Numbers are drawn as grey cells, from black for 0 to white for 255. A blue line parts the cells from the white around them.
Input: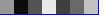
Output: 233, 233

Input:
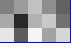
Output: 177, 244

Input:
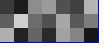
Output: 80, 206

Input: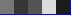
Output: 84, 220

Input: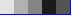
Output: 132, 227

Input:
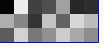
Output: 196, 237
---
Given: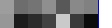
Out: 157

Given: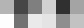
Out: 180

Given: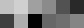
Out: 194

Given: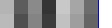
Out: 180

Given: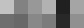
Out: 194

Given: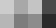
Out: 204

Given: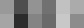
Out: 153

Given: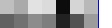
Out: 191
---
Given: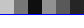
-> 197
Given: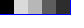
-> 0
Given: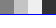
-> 128
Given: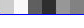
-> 205
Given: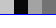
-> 198
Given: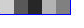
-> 208
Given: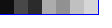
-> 15
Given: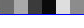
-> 108
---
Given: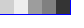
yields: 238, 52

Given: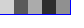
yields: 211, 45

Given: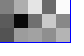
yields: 251, 9

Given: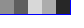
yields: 216, 39

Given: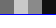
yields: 201, 17

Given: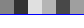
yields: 224, 50

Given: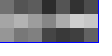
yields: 207, 44
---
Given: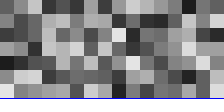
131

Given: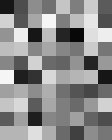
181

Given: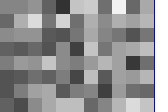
76

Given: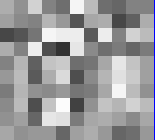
145

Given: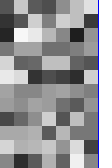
45

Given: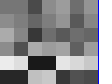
39

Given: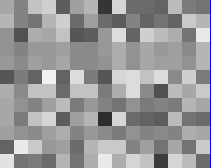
115
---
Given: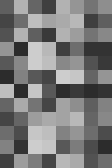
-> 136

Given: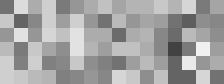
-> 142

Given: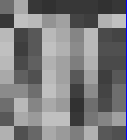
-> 68

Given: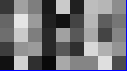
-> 133

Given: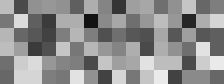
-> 95
